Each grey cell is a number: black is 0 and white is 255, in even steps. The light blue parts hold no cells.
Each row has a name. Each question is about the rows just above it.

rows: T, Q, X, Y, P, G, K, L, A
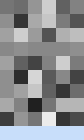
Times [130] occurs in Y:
0
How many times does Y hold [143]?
2
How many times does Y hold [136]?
4

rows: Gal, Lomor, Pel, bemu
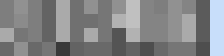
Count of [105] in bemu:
5
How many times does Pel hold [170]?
4
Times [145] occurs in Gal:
4
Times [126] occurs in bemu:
0

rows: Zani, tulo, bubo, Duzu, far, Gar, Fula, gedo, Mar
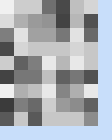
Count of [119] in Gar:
3
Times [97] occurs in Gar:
1
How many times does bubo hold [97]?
0
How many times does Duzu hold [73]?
1
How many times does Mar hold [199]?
4
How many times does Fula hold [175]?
2
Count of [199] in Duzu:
4

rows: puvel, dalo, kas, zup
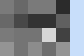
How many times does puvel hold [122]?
3
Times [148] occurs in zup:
2
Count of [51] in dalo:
2
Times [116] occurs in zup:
1
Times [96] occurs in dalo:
1
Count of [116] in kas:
2

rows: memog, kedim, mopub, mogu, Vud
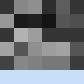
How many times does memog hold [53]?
2
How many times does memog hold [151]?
0
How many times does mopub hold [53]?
4
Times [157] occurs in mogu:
1
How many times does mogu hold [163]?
2

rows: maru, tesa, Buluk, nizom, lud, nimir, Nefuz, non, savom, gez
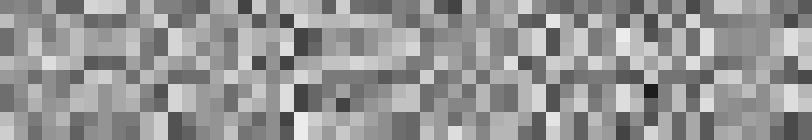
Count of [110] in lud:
1
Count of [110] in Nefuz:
7
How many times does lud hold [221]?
3
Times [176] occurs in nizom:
3
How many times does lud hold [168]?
5

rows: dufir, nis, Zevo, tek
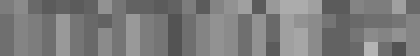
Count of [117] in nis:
5
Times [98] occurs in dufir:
5
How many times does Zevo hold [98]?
2
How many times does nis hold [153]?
2
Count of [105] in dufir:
2

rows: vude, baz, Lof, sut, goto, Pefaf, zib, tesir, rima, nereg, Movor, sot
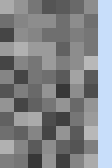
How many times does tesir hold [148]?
3
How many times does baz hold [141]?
3

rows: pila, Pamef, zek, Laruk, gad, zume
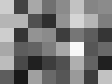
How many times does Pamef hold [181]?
3
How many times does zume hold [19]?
0
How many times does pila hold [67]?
1

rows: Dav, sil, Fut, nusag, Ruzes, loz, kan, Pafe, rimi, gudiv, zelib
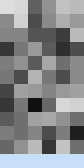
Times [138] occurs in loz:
1
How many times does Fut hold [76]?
0
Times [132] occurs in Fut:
2

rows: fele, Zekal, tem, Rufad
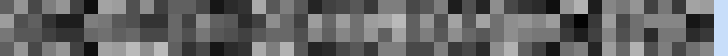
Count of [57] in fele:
2
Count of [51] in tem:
2
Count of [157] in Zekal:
6
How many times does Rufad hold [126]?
7
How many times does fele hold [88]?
4

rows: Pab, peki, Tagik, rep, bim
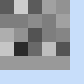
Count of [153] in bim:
5
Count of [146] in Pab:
1
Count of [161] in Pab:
1
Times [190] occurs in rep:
1
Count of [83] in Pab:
0
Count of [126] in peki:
3
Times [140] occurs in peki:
1

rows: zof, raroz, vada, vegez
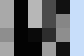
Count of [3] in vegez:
2
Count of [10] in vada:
1

